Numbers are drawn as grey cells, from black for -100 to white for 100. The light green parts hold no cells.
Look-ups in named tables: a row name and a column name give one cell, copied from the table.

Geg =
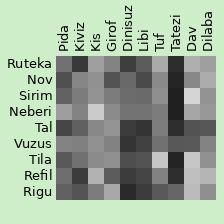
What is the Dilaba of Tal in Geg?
-32
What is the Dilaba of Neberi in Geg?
19
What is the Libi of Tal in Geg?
-59
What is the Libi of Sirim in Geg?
-17
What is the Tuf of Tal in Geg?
-2
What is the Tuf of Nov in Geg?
8
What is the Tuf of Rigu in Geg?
-30
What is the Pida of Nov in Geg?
-37
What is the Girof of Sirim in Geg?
-3
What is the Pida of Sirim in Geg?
-23
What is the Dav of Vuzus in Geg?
-30
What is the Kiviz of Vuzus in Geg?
0
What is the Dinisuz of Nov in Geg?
-18
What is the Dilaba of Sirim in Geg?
15
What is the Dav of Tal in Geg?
-35
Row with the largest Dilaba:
Refil

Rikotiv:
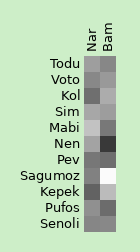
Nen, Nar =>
28
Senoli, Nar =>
5
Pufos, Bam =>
-15
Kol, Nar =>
-13
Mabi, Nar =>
52
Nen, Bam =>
-55
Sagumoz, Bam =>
97
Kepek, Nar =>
-23
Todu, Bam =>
6
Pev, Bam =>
-14
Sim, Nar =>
31
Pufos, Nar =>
13
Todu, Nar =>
24
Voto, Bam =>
20

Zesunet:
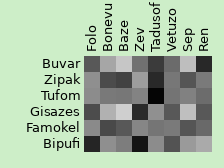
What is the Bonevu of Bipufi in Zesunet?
12
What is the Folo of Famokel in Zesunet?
8
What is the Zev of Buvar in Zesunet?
-11
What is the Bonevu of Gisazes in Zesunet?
39
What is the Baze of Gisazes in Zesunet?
62
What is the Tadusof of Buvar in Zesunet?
-54
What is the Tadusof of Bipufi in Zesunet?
10
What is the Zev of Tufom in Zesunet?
3
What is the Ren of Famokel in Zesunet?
-18
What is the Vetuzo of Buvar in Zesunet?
-16
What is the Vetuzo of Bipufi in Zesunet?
-35
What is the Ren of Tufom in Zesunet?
-15
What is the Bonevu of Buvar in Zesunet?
30
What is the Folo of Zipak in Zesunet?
12
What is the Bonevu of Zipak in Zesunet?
-41
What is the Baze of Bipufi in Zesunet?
-2
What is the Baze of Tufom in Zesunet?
-7
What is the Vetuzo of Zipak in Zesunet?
-7
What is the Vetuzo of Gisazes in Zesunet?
-31

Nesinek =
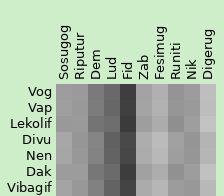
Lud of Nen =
-22
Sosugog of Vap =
25
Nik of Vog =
22
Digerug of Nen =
43
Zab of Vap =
29
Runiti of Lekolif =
12
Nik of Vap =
21
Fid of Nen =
-44
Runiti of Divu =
26

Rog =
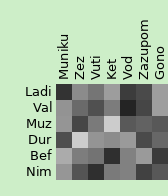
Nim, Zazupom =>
-49
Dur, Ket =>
10
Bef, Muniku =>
34
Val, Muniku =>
15
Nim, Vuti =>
-63
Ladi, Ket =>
23
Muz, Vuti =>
-4

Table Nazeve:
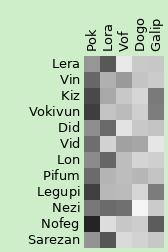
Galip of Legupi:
-3
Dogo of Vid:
30
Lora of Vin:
38
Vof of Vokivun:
47
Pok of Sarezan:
15
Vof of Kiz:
57
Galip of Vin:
59
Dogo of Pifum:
43
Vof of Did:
78
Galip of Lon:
62
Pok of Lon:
9
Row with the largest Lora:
Nofeg

